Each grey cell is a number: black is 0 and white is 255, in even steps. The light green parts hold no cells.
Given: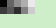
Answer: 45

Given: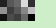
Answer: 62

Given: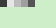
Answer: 187

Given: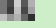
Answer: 176

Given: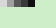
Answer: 87

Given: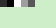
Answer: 254

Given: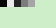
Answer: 36

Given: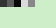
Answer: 9
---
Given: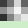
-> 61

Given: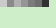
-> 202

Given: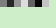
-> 126

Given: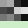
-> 159

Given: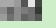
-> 169

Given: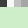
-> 61
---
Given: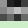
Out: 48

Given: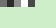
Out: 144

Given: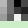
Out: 240

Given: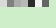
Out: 172

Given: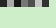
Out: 23

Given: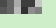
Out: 185

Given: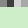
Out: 212

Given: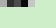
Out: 76

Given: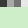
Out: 114

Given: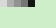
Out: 146
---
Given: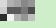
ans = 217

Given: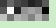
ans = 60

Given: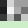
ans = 41

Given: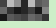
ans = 66

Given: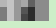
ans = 182

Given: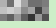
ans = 177

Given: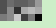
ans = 80
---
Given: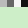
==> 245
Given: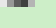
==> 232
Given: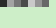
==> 201
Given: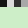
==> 219
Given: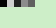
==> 208
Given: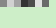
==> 225
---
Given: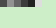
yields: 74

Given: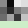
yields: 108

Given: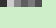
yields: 50

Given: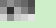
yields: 212

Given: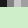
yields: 26

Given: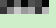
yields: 53

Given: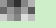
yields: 205

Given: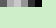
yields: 93
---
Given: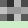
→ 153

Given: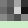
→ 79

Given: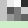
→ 85

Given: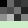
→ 76

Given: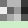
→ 100

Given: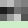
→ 56

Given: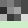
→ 140
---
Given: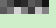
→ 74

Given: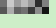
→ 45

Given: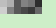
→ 117

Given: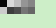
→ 149

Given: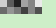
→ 133

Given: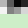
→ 8

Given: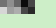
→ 11

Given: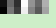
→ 103

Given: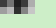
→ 60
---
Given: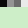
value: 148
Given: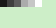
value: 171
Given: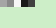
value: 246
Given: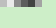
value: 93
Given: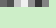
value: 143
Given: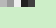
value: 238
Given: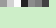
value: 140
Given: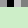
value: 2
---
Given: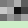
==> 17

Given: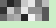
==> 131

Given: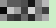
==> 158

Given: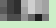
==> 47

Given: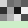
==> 21

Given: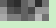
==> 72

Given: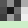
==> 113

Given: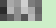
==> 140
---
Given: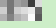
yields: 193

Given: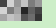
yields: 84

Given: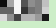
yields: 179

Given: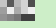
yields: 119

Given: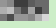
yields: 135

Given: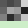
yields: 45

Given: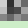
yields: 104
